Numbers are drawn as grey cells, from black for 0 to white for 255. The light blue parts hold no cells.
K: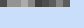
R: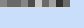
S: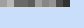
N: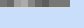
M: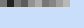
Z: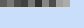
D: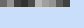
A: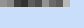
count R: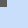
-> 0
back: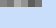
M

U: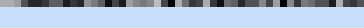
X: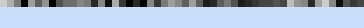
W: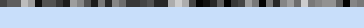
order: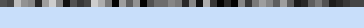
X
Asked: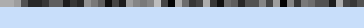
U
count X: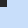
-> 5
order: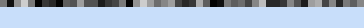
W

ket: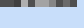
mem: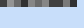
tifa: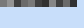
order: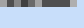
ket
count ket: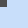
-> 5
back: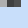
ket
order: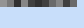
mem
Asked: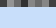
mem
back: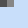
ket
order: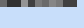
tifa

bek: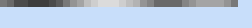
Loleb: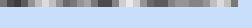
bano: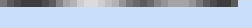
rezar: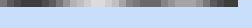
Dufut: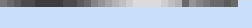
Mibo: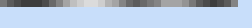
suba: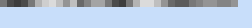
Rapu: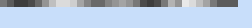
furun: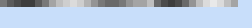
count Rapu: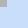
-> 1
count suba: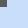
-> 2
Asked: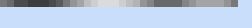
bek
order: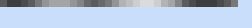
bano
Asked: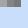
rezar

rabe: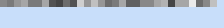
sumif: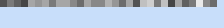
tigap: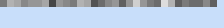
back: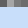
rabe
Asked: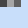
sumif
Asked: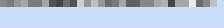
rabe
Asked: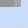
tigap
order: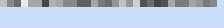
rabe
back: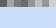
rabe

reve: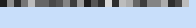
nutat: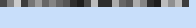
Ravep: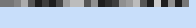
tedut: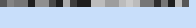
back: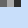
nutat
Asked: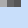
nutat
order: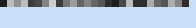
nutat
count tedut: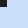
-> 5
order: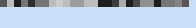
tedut
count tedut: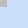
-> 5

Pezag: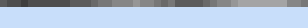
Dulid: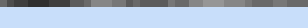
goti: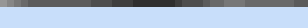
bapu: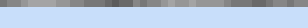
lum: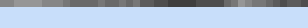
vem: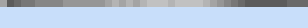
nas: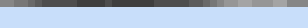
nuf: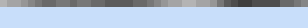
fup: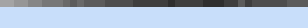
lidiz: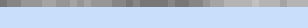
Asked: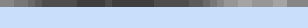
nas
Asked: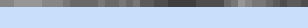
lum
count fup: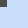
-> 9
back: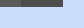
Pezag

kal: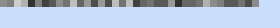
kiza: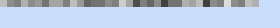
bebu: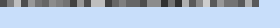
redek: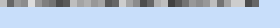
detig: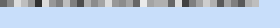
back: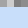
kiza
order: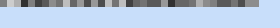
kal

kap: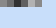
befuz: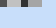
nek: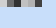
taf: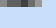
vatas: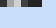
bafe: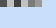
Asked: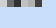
nek
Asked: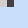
vatas
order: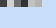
nek
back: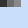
kap
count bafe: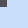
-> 1
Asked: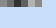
kap
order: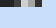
vatas

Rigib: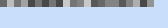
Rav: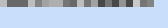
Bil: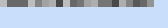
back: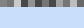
Rav
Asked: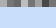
Rav

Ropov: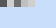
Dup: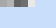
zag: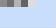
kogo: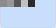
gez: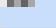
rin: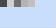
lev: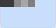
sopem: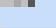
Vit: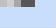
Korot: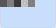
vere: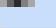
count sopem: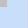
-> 3
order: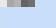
Dup

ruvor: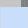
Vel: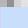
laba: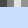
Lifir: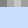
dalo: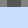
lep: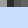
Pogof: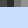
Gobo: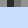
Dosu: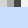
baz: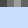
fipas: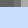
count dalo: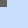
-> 0
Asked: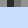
Gobo

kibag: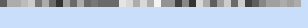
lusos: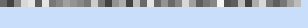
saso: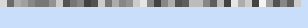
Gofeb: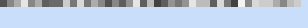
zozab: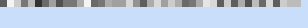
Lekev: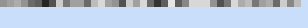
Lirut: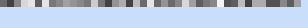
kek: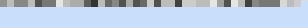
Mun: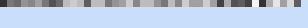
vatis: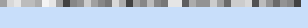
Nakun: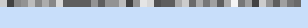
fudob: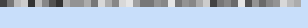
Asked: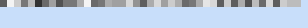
zozab
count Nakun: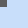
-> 9

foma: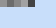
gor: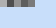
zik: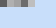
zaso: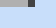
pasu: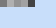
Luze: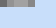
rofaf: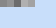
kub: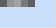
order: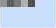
gor
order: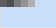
gor
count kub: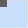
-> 2
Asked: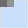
Luze
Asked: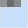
foma
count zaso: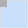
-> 4

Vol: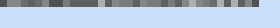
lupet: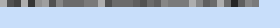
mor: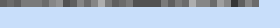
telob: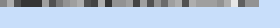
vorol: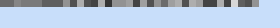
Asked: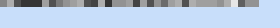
telob
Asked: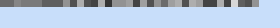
vorol
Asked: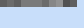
mor

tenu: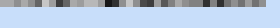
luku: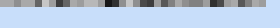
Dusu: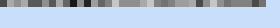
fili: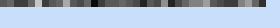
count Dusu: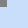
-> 6
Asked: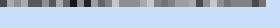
Dusu
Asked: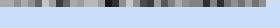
tenu
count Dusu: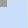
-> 3
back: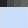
fili

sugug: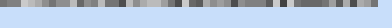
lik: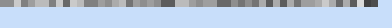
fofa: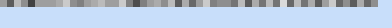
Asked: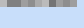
lik
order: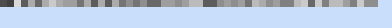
lik

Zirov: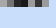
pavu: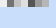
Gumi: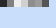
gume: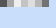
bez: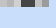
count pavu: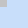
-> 1
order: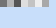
gume
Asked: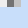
pavu
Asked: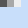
gume
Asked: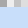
gume
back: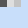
pavu
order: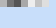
gume

